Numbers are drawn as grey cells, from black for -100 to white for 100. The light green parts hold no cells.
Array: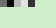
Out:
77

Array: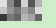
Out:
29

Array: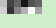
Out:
95

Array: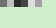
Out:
74

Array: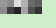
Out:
-37

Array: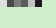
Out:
52
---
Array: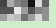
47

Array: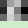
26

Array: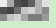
65

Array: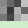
30

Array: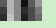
5

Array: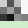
13

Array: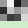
-40
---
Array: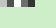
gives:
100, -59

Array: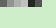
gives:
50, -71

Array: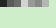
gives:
65, -72

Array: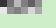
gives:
81, -59

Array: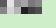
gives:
78, -74

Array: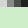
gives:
67, -74

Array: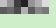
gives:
72, -73
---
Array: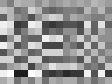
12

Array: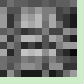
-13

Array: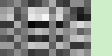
35

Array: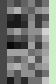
-12

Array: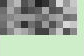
-36

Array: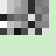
-52

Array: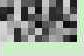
-54

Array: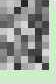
68
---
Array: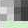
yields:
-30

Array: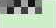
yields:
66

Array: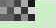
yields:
-57

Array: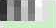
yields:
85

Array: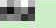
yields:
7

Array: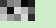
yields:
47

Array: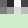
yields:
72
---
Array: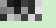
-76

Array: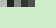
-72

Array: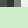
-59

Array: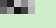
-73

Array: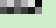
64

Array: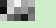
55

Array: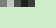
54

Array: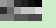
7
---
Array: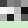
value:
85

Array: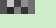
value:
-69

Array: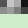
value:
22

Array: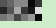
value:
-33

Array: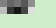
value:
-58

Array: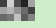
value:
41
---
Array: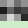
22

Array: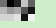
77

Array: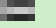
-69

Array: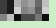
-89

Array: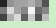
71

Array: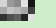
-26

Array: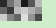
-20
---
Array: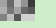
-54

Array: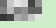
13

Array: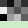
-63

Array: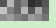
-33

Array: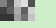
-37

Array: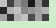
-60

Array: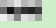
28

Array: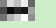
-20

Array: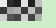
50
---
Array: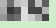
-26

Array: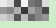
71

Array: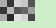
-34

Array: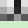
76

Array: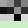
0

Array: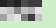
-52

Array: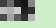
4

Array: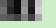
54
